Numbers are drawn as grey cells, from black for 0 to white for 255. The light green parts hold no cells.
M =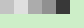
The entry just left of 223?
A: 195
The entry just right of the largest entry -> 172

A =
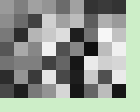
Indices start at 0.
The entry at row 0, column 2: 161
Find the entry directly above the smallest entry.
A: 115
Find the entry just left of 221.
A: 201
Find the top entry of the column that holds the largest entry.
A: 58
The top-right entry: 51
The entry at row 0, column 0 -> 154
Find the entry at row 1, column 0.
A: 141
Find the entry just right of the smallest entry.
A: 188
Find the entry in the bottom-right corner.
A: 22
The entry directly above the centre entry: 221
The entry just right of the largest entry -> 194
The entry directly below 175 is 247
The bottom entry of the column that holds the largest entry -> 188
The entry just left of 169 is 86
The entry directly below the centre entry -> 101
